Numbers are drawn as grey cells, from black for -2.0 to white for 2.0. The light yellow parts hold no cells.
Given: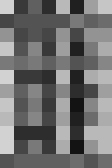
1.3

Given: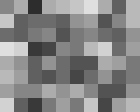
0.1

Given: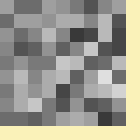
0.5

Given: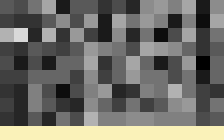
-0.6

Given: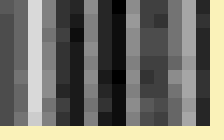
-0.6
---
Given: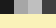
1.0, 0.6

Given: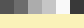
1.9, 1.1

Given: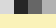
1.4, 0.8

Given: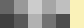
1.2, 1.0

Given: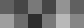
0.9, 0.5

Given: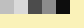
1.4, 1.0
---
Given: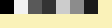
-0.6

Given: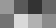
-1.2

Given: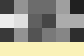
-0.3

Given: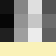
1.5

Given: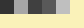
-1.0

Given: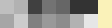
-1.0

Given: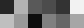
-0.6
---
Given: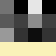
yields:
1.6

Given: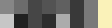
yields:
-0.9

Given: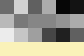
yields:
-0.5

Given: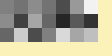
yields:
0.2

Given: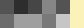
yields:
-0.9

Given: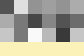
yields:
0.3

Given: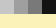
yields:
-0.1
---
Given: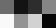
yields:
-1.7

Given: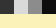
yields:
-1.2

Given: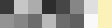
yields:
-1.1

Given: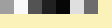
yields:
-1.5

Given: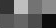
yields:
-1.2

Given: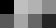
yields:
-1.4

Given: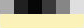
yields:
-1.5

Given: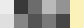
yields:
-0.9

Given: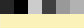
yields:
-1.4

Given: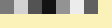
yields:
-0.7
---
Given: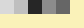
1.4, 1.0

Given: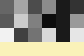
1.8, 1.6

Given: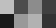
1.0, 0.8

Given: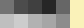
1.2, 1.0

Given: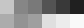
1.9, 1.7

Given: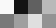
1.9, 1.5
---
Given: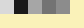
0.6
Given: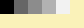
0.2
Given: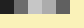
1.1
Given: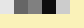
0.0
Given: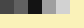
-1.7
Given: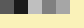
1.0
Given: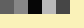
-1.9
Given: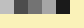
-0.2
